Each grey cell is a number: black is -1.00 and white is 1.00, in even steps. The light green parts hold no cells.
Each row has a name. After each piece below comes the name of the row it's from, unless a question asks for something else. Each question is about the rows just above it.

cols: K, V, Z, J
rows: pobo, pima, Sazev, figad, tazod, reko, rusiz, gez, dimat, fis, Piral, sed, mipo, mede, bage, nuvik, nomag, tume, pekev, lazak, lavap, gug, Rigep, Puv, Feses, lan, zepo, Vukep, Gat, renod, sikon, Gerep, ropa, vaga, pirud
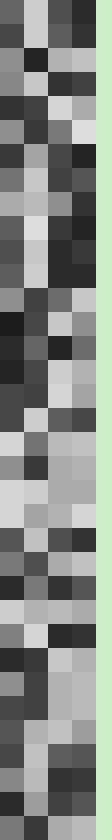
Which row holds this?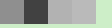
Gat
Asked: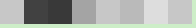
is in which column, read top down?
V
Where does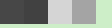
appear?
nomag
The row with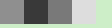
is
reko
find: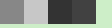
figad
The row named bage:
[-0.66 -0.21 -0.72 -0.15]
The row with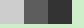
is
pima

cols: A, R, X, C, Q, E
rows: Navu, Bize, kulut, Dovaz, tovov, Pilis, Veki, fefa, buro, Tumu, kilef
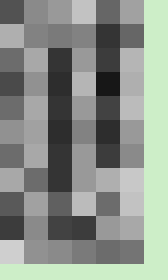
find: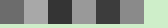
Veki
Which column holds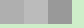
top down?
E
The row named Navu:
[-0.36  0.08  0.20  0.52 -0.20  0.26]
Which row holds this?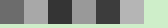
kulut

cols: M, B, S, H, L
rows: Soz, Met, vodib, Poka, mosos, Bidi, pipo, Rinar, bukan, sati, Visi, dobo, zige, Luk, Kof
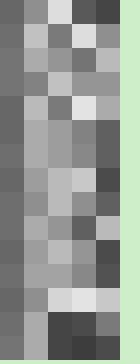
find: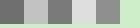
Met
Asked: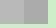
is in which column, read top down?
B
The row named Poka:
[-0.09  0.02  0.51  0.17  0.17]

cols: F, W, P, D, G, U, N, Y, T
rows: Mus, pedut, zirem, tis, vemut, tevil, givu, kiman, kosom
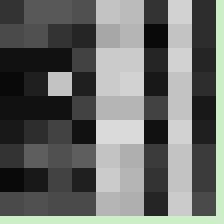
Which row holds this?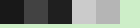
kiman
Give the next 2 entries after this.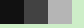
[ 0.42 -0.48]
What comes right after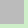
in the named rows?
[-0.60]

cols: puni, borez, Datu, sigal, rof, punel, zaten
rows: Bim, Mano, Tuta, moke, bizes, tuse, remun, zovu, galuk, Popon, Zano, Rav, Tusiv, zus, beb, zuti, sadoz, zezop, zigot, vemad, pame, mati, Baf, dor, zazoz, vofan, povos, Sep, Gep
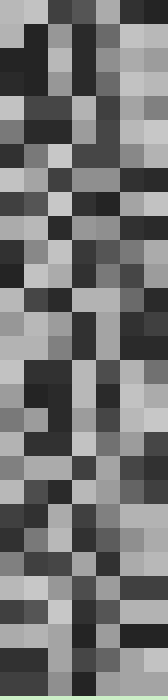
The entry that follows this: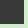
[-0.33]
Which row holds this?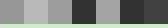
zus

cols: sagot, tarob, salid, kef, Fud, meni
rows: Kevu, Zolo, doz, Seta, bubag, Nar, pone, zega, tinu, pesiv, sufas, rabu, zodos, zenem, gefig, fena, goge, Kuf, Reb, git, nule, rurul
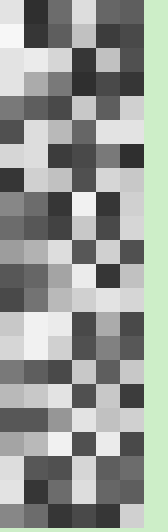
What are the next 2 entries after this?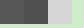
[-0.26 -0.15]
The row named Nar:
[-0.37  0.73  0.45 -0.20  0.78  0.78]
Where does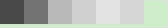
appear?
zodos
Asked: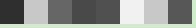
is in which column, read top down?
kef
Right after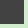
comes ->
[0.57]

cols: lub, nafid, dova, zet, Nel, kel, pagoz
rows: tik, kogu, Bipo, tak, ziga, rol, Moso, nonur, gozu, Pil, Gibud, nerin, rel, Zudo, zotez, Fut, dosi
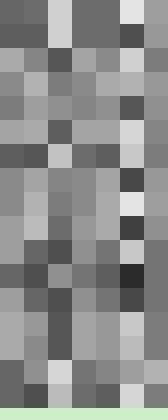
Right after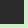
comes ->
[-0.09]
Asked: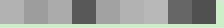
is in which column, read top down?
nafid
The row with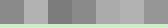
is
tak
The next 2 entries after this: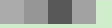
[0.18 0.56]

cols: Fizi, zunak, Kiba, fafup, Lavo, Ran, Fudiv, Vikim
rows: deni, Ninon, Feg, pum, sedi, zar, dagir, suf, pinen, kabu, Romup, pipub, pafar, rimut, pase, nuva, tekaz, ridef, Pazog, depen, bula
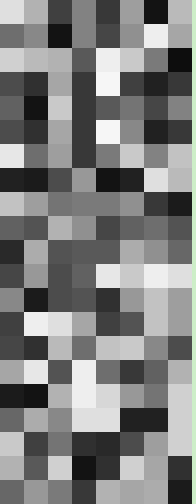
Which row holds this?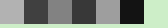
deni
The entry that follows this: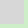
[0.19]

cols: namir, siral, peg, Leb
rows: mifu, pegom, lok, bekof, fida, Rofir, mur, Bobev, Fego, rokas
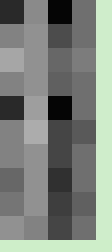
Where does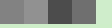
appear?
pegom
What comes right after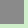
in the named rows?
[-0.96]
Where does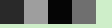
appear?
fida
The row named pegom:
[ 0.02  0.14 -0.40 -0.13]
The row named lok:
[ 0.30  0.14 -0.19 -0.03]
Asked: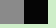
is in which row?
mifu

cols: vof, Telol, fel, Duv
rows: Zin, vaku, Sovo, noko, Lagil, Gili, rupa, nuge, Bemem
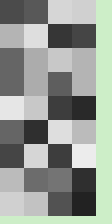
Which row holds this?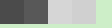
Zin
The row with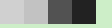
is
Bemem

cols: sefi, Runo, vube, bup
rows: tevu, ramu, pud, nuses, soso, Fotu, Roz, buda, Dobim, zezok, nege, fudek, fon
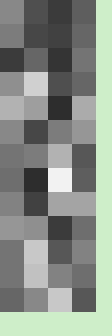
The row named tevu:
[ 0.07 -0.38 -0.54 -0.26]
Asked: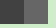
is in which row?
ramu
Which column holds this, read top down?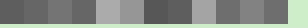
bup
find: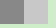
fon

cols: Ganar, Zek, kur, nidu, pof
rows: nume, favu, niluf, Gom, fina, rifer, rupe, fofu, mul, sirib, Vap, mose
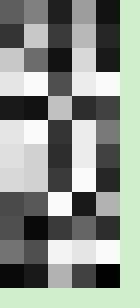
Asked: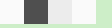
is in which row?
Gom
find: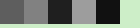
nume
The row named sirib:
[-0.38 -0.92 -0.54 -0.21 -0.64]
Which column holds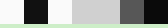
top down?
Zek
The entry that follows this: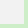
[0.80]
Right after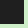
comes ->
[0.23]
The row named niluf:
[ 0.57 -0.15 -0.87  0.69 -0.81]

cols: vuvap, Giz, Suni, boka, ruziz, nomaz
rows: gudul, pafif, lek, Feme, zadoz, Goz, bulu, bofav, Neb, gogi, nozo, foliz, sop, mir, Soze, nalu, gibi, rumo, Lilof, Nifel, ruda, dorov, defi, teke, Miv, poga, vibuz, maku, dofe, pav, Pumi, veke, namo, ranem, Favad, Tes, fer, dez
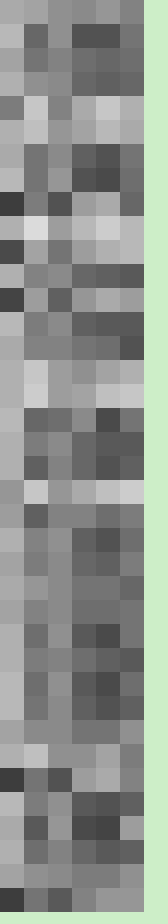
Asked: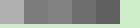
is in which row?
maku
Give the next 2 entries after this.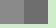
[-0.14 -0.09]

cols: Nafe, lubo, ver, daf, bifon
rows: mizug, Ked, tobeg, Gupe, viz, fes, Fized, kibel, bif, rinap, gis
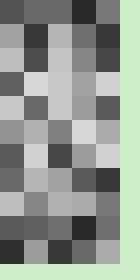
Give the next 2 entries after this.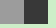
[-0.18  0.33]
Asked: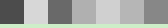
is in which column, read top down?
lubo
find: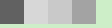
Gupe
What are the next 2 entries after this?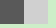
[-0.45  0.22]
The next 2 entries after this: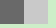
[ 0.22 -0.30]
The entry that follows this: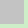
[0.06]

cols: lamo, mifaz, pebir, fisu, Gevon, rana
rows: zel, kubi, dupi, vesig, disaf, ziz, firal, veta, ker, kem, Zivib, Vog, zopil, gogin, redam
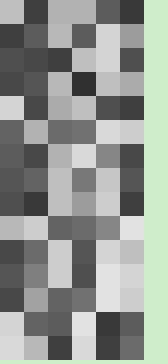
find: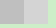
dupi
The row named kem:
[ 0.45  0.61 -0.22 -0.16  0.05  0.77]
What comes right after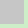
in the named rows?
[-0.33]

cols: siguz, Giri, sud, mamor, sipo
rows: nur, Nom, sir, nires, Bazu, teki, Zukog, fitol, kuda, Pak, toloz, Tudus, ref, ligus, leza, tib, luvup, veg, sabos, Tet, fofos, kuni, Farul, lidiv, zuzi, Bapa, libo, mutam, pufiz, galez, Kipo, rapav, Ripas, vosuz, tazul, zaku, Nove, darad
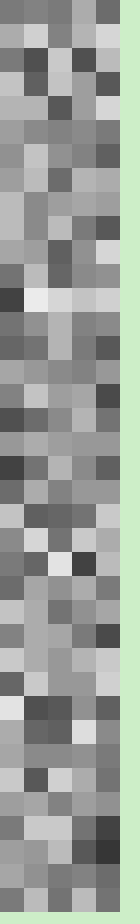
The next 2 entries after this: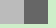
[0.08 0.14]
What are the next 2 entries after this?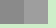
[0.30 0.24]

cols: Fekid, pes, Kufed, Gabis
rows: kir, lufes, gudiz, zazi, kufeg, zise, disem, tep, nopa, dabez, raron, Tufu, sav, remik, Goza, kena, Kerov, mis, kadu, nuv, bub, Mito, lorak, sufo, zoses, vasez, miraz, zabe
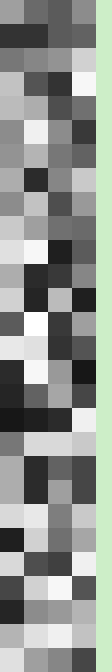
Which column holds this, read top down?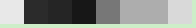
Fekid
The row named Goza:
[ 0.82  0.76 -0.60 -0.34]
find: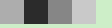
tep
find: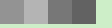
disem
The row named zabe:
[ 0.76  0.25  0.05 -0.45]

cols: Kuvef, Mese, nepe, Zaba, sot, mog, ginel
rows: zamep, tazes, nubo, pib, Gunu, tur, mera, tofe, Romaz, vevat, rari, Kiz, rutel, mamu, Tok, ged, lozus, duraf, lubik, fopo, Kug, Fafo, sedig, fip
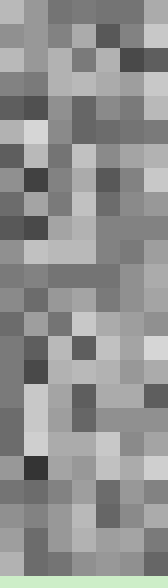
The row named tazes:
[ 0.13  0.19  0.02  0.34 -0.31  0.02  0.57]
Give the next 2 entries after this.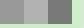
[ 0.40 -0.43]
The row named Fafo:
[ 0.13  0.02  0.19  0.45 -0.20  0.08  0.34]
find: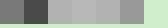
ged

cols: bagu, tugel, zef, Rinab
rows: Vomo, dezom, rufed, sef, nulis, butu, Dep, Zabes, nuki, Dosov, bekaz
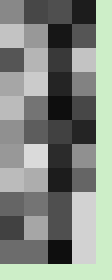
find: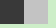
rufed
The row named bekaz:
[-0.15 -0.15 -0.89  0.65]
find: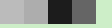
Zabes
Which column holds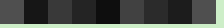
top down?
zef
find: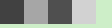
Dosov

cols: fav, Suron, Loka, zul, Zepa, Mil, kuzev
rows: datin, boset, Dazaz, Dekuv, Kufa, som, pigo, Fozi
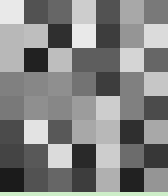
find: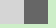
Dazaz
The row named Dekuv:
[ 0.00  0.06  0.12 -0.10 -0.52  0.00  0.55]
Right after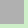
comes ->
[-0.74]
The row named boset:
[ 0.44  0.49 -0.63  0.83 -0.52  0.17  0.72]
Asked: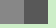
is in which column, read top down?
Loka
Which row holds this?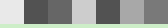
datin

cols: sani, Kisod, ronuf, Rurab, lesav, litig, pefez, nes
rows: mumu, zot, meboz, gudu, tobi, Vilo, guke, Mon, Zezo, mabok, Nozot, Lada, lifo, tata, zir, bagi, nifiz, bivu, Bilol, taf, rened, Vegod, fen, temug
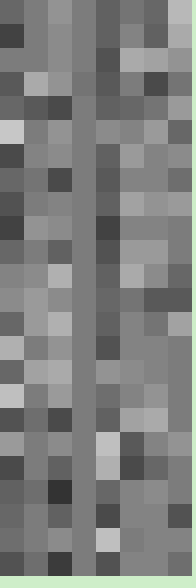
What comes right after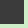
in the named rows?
[-0.03]
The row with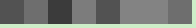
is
temug

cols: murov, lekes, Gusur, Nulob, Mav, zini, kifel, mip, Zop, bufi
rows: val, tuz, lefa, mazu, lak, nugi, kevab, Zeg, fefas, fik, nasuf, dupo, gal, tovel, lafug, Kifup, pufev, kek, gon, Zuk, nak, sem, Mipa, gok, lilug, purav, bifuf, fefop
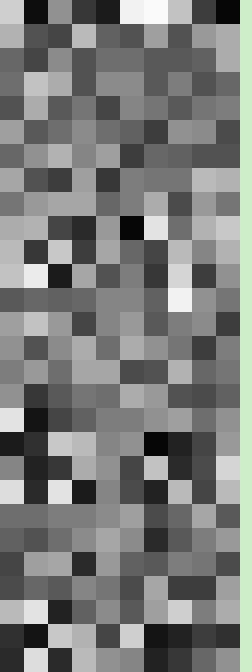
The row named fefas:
[-0.08  0.20  0.30  0.30 -0.19 -0.02  0.35 -0.41  0.20 -0.08]
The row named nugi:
[ 0.25 -0.30 -0.14  0.09 -0.14 -0.24 -0.52  0.14  0.09 -0.41]
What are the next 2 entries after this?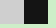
[-0.73 -0.52]
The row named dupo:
[ 0.52  0.84 -0.79  0.30 -0.36 -0.02 -0.57  0.67 -0.52  0.14]
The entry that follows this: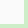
[0.52]
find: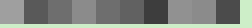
nugi
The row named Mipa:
[-0.24 -0.36 -0.14  0.09  0.30  0.09 -0.67 -0.30 -0.02  0.20]

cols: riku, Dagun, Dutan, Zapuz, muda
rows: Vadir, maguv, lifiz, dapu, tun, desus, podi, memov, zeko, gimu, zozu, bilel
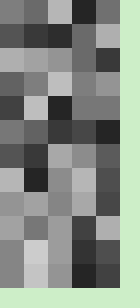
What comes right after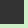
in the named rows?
[-0.39]
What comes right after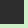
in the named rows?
[-0.17]
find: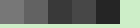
desus

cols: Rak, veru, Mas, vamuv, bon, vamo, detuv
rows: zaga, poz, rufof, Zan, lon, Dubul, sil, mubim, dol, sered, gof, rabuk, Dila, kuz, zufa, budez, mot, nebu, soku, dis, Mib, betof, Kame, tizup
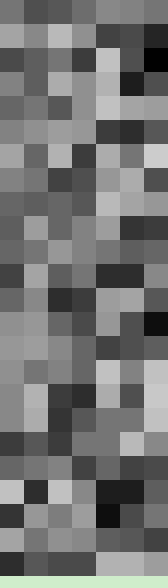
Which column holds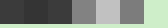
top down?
Mas
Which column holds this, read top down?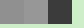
vamuv
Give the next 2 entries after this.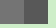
[0.13 0.51]
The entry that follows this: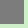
[0.23]
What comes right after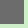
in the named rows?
[0.07]
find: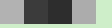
mot
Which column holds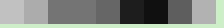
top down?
bon

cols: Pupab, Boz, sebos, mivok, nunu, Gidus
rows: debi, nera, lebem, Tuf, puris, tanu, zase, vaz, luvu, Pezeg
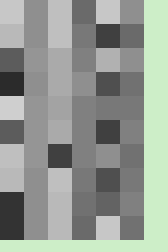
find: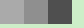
Tuf
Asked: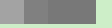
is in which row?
puris
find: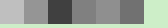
zase
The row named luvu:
[-0.60  0.12  0.45 -0.11 -0.22  0.00]

